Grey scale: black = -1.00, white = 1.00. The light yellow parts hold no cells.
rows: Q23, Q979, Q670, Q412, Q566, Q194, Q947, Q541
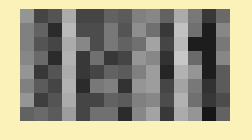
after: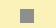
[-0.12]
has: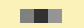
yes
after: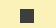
[-0.34]
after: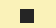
[0.40]

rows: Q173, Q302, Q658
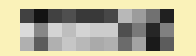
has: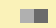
yes
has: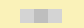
yes

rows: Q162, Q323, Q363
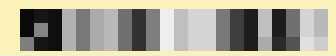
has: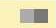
no
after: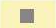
[-0.88]
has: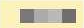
yes
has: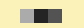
no

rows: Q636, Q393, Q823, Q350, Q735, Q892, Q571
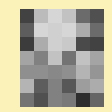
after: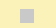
[-0.42]
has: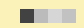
yes
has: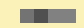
no
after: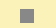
[0.12]
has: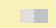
no

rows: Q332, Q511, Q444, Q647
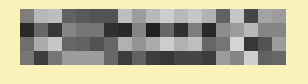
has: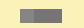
yes
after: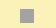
[0.22]
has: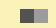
yes
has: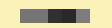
no
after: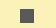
[-0.35]
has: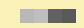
yes
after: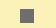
[0.34]

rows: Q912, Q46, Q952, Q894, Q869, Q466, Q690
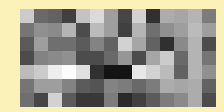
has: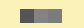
yes
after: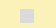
[0.24]
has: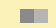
yes
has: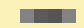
yes
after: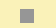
[-0.40]
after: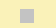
[0.71]
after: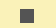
[0.03]

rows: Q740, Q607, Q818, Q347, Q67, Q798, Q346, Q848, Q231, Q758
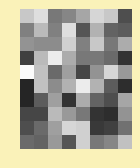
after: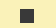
[-0.50]
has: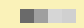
yes

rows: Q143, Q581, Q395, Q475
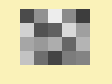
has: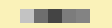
yes
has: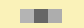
no

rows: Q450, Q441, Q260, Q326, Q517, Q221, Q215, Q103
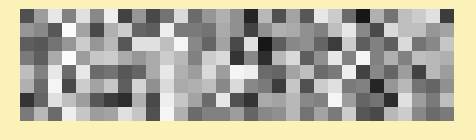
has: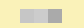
yes
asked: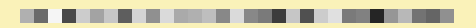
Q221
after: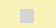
[0.13]
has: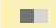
no

